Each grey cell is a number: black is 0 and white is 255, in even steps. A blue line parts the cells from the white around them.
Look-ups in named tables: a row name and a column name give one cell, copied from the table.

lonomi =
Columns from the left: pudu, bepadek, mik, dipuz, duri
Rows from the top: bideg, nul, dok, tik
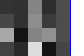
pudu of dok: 168
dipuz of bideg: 46
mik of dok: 132
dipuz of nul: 59
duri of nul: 76
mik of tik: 221
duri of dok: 77
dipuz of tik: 19
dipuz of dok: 145
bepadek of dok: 19
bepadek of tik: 42

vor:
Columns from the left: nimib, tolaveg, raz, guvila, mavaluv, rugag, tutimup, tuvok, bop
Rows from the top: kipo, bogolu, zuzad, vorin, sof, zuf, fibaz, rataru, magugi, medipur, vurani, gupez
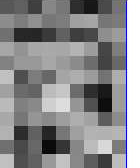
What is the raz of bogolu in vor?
143
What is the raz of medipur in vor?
97
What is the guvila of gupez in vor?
153
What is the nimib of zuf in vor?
192
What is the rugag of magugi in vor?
173
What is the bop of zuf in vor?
174
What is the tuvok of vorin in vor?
70
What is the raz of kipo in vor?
63
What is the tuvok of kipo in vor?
73
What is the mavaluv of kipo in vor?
119
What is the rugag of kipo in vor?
45
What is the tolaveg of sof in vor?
152
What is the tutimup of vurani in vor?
187
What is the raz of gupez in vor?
96
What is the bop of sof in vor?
104
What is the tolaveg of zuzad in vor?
39
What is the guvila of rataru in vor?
207

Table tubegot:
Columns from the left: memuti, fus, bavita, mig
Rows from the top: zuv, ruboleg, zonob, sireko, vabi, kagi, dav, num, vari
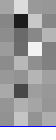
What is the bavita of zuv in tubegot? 153
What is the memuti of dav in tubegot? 169
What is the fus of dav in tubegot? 72
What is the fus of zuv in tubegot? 220
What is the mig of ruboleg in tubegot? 134
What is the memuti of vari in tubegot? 146
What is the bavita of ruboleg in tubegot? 200
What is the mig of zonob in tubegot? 181
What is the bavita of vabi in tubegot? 143
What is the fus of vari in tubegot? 197
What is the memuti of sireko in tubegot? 156
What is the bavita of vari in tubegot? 147
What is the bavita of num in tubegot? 165

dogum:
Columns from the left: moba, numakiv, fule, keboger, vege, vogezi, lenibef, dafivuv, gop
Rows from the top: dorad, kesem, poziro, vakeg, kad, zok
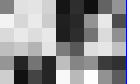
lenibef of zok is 253
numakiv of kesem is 215
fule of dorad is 228
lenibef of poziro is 115
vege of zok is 248
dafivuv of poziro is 219
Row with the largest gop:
vakeg

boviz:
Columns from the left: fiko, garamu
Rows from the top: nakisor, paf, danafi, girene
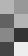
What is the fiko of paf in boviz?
98
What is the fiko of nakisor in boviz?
181
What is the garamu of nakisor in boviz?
152
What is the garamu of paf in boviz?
180
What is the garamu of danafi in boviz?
51
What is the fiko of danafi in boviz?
136
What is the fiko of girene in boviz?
68
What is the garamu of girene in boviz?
237

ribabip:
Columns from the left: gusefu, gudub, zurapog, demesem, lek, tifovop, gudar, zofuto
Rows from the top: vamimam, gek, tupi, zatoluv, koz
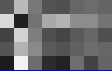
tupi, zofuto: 80
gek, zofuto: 115
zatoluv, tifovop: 97
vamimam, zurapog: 120
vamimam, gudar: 108
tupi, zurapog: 126
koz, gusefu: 28
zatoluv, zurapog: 138

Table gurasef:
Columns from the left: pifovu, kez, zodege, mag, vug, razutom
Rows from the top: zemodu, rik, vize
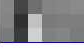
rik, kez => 48
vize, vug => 133
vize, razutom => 123
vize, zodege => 208
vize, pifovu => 122
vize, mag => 128
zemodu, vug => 134
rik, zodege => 193
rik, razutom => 126
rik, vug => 126

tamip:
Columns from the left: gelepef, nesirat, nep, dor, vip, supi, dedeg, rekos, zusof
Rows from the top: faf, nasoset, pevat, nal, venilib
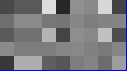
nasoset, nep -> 138
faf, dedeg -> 137
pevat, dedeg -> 136
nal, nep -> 125
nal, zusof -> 134
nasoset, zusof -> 133
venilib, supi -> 125

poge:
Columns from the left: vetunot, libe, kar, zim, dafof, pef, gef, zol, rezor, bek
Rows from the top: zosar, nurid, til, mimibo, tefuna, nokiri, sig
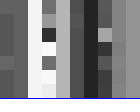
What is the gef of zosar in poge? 35
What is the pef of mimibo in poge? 78
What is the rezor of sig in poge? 131
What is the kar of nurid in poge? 244
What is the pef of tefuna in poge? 78
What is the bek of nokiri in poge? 147
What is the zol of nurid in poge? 85
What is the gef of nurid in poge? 35
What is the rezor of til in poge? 131
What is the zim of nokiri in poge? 248
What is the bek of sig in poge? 147
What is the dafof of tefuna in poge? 181
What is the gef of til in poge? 35
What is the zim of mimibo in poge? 250

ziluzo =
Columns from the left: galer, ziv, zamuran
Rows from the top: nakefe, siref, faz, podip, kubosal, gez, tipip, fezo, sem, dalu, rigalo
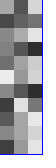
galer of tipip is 137
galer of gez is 236
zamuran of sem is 231
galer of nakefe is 166
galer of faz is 136
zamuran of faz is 228
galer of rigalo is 63
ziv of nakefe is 84
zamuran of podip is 45
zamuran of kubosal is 204
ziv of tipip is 87
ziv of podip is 85
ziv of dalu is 165
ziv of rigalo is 153
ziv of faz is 171
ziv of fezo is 225
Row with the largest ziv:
fezo

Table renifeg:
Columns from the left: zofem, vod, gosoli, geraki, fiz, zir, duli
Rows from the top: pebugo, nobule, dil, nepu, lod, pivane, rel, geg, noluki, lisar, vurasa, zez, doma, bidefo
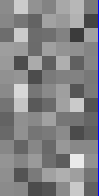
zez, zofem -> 148
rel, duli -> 122
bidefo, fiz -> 139
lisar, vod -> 145
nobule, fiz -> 153
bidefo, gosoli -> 75
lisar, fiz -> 139
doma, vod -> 83
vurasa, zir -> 136
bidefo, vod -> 136
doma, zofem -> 143
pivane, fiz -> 129
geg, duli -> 83

